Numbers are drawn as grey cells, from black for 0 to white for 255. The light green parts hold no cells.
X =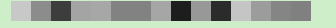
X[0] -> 200
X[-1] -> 128
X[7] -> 166
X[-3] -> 156
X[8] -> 29

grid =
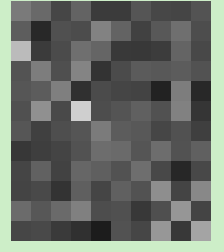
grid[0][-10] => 122
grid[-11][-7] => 76
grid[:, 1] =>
[105, 40, 59, 125, 92, 144, 64, 62, 97, 73, 87, 73]
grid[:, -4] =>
[85, 65, 56, 91, 67, 96, 88, 85, 110, 82, 56, 70]
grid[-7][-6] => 77
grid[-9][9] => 82
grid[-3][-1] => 136
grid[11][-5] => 82
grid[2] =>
[187, 59, 75, 111, 101, 57, 56, 60, 100, 72]
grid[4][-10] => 86
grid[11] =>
[70, 73, 58, 48, 28, 82, 70, 151, 56, 164]
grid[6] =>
[86, 64, 78, 85, 123, 92, 88, 70, 81, 63]
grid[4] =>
[86, 92, 127, 48, 75, 69, 67, 34, 125, 40]
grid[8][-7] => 102
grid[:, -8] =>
[70, 80, 75, 79, 127, 73, 78, 68, 66, 51, 106, 58]
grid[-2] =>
[107, 87, 106, 128, 77, 80, 56, 79, 150, 68]
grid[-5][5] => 106
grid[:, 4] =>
[59, 130, 101, 51, 75, 77, 123, 109, 95, 69, 77, 28]
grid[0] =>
[122, 105, 70, 99, 59, 59, 85, 71, 69, 83]
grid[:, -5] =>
[59, 99, 57, 75, 69, 84, 92, 106, 82, 96, 80, 82]
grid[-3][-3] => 142
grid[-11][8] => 111

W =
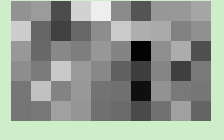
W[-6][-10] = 146
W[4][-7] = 153
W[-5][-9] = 102
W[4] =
[118, 193, 131, 153, 115, 112, 15, 146, 121, 118]
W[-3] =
[141, 123, 201, 154, 136, 96, 62, 133, 63, 122]
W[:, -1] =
[166, 144, 80, 122, 118, 100]
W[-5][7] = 170
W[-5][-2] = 130
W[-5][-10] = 205
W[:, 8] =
[152, 130, 172, 63, 121, 160]
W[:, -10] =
[146, 205, 152, 141, 118, 117]
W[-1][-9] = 120
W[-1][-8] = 160

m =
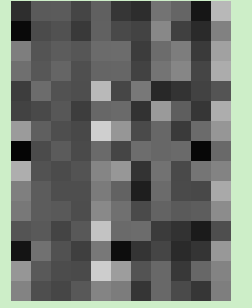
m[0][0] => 46
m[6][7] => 103
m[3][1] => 87
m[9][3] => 78
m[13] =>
[150, 89, 76, 74, 205, 157, 83, 104, 56, 103, 131]
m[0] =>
[46, 90, 91, 69, 96, 54, 45, 115, 101, 22, 184]
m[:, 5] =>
[54, 73, 108, 102, 70, 106, 150, 69, 151, 98, 112, 106, 13, 157, 124]
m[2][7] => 108
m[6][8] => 58
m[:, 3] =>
[69, 57, 86, 79, 78, 61, 72, 74, 83, 78, 77, 88, 63, 74, 88]
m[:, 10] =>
[184, 129, 161, 172, 84, 173, 150, 105, 131, 169, 140, 78, 152, 131, 126]
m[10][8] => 90
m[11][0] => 84
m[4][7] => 40
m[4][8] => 51
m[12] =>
[20, 113, 81, 63, 120, 13, 52, 69, 42, 52, 152]
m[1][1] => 75
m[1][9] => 42
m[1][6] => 67
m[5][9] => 54
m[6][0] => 155
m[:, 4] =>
[96, 97, 107, 101, 185, 103, 207, 106, 133, 123, 137, 195, 120, 205, 132]
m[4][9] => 66
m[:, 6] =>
[45, 67, 60, 66, 120, 50, 74, 109, 51, 30, 74, 108, 52, 83, 53]
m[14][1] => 78
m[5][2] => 87
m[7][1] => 75
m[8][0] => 174
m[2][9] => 58
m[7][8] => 106
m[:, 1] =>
[90, 75, 84, 87, 108, 73, 95, 75, 82, 92, 92, 89, 113, 89, 78]
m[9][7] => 107
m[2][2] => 92
